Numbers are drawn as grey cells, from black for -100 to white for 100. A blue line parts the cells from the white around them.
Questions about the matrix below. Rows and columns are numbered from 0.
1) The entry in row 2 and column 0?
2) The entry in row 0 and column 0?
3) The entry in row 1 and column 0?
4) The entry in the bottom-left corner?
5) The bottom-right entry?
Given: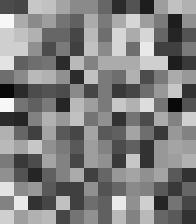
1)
62
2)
-40
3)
94
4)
62
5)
-61

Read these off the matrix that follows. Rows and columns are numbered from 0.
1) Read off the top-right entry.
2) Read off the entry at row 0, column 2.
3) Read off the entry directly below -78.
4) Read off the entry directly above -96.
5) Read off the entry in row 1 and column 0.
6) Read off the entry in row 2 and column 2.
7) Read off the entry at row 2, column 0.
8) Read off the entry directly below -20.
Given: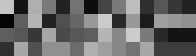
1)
-73
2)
37
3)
-4
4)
54
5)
-96
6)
-57
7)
-26
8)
-32

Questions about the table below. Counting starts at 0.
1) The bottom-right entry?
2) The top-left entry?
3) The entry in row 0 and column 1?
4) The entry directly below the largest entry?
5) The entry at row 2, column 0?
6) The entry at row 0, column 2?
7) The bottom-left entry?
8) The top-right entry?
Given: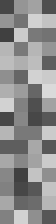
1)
-32
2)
-44
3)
17
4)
27
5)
-50
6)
27
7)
1
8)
-38

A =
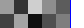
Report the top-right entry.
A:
-28
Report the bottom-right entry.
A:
-1
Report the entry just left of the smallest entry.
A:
29

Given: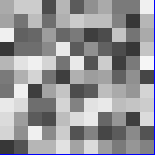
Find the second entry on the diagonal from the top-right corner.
-57
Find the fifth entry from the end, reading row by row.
72
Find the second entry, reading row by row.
60
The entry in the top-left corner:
33
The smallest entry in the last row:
-57
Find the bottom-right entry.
2
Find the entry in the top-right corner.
88
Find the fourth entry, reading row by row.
-40
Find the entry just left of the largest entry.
-4
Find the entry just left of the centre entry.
-51
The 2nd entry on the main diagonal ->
-9
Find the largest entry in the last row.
77
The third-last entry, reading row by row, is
-4
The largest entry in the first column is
88
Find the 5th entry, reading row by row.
43
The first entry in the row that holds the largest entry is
43
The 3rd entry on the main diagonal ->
-19
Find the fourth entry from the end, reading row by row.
23
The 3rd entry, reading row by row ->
60
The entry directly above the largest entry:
54

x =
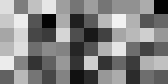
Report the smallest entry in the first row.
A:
-97
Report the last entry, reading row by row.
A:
-29
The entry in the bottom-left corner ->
-24
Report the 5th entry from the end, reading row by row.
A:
19
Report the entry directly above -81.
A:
-29
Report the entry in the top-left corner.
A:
74
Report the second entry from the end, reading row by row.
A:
-14
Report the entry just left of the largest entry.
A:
45
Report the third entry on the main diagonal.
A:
-44
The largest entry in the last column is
51
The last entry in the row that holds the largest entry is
-19
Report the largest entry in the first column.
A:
85
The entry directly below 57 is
30
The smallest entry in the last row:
-87
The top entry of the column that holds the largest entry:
14
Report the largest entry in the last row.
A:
45
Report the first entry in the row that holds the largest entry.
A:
57
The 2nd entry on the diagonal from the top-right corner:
-34
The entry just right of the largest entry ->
40
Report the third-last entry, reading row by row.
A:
-66
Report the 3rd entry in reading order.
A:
51
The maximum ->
90

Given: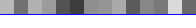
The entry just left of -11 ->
45
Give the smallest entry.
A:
-53
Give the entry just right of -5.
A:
71

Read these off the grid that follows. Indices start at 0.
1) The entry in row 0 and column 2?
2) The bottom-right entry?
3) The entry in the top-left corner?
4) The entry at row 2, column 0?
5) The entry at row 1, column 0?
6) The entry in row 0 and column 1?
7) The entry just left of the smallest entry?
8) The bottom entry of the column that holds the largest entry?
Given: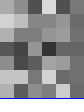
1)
-37
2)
-16
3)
34
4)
39
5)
65
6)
11
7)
17
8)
-1

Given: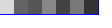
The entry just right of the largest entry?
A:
-22
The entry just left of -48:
6

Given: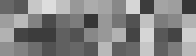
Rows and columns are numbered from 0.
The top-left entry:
-19
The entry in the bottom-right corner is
45
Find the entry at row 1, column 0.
24
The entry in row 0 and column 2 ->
56
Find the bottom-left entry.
13
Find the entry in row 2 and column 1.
-47
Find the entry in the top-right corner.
-58
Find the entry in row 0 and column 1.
-31
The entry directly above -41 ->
73
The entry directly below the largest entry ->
-41
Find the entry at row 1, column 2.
2
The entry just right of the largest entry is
51
